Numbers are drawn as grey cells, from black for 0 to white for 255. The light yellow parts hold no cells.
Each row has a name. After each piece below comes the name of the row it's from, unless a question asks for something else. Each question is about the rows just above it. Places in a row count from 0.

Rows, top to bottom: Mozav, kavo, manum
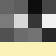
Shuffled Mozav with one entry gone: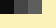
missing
[101]
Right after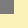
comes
[215]
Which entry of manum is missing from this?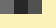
[115]

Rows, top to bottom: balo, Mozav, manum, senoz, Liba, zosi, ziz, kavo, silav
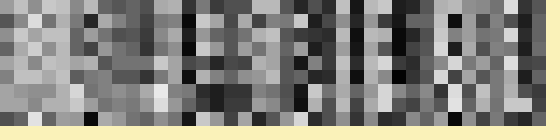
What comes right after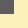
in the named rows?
[121]
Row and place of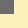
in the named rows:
senoz, 38
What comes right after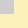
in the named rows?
[143]

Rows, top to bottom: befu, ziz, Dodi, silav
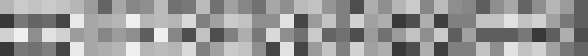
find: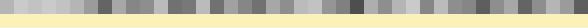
befu
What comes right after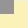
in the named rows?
[128]
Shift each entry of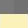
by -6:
[114 107]
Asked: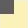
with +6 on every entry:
[100]
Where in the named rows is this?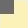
ziz, 3

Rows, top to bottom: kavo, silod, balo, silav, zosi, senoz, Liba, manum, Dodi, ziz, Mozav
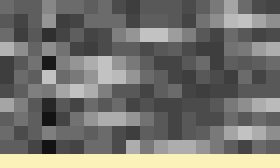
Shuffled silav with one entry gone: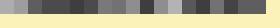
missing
[100]
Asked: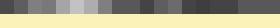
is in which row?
Liba
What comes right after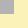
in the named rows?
[142]
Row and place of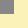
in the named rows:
kavo, 3
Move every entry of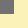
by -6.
[108]
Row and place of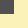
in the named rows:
manum, 10
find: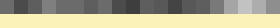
ziz

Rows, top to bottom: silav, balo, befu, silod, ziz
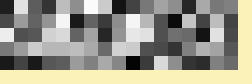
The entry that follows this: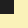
[225]
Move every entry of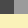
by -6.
[ 67 149]
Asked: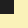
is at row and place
silav, 0

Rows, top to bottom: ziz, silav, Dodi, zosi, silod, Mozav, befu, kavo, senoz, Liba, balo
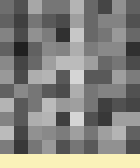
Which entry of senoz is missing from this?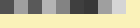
[174]
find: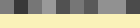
balo
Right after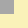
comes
[118]
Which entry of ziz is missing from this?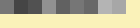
[110]

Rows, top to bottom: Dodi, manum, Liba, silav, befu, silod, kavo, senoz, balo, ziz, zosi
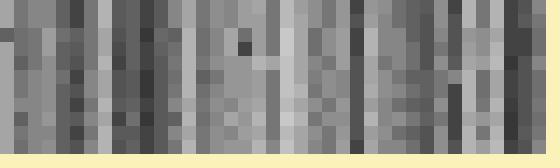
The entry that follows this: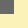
[97]
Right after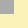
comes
[142]
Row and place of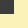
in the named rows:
senoz, 36
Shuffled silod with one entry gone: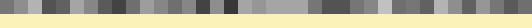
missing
[126]
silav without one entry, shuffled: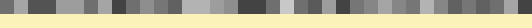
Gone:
[75]
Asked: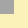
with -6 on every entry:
[159]

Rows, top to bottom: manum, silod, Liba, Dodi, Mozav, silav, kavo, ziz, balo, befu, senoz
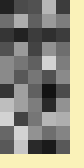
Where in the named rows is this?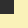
Liba, 3
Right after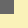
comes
[211]
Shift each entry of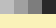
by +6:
[196 166 131  47]
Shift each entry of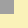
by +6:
[166]

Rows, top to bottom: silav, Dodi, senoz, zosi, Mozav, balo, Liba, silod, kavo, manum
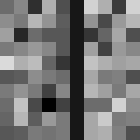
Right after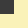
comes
[210]
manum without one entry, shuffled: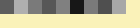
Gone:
[115]

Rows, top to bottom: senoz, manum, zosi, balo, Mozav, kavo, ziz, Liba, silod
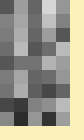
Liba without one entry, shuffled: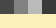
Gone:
[143]
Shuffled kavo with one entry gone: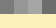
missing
[101]
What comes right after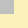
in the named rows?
[129]
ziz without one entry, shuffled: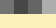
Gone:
[94]

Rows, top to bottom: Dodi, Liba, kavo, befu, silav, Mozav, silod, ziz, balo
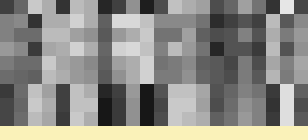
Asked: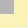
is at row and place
Mozav, 19
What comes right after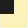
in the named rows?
[77]

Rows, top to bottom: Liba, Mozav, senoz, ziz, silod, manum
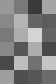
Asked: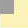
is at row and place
manum, 0
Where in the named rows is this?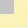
silod, 3
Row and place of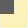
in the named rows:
Mozav, 3
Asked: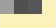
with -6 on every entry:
[152  74  80]
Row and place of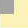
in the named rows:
Liba, 3
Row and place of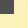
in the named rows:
manum, 1

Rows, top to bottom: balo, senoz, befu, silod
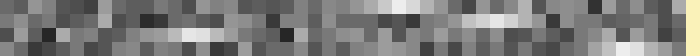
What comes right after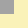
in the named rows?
[193]
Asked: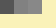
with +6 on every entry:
[ 91 135 142]
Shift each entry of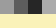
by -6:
[150  87  32 165]
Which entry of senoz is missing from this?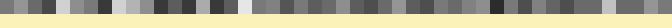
[113]
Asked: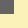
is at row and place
senoz, 44
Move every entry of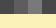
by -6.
[ 66  87 115  66]

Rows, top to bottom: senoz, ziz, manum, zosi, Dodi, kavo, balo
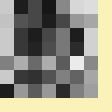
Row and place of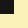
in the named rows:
senoz, 3
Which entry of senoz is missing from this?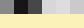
[29]
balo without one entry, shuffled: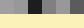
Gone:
[43]
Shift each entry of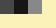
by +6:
[ 77  28 142]
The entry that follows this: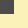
[120]
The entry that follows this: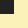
[77]

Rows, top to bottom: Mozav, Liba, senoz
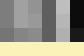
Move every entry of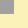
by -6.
[155]
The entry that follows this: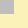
[12]
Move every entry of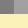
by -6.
[119 155]

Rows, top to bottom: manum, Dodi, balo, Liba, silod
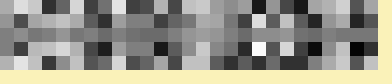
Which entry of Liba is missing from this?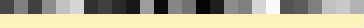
[185]
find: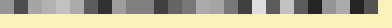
Dodi
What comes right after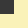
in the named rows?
[141]
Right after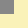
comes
[113]
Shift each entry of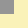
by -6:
[143]
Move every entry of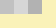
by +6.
[199 220 184]

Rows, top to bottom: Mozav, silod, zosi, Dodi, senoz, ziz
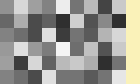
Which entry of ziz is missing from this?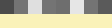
[130]
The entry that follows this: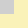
[83]
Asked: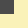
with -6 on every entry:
[69]
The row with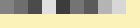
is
zosi
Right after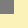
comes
[244]
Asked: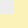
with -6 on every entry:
[231]

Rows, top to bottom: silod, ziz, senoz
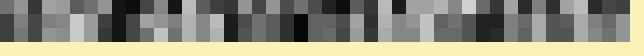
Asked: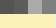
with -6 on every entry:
[ 78  86 164 121]
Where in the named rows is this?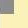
senoz, 4
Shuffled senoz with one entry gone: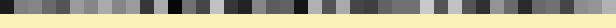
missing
[119]

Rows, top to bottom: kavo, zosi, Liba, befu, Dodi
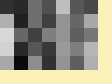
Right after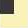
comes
[154]
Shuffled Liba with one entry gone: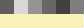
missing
[119]
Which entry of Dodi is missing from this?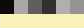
[141]
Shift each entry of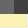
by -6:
[97 58]
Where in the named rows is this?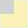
befu, 0
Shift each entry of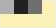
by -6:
[169  27 105]
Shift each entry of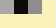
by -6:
[162   5 135]

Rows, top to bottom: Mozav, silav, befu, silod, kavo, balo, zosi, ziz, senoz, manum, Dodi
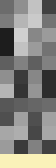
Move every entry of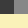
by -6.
[ 53 129]
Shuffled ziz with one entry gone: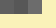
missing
[102]
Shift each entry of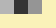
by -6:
[175  46 143]
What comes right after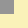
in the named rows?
[45]
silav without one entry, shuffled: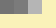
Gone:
[202]
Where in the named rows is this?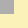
manum, 1
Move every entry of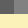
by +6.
[101 135]

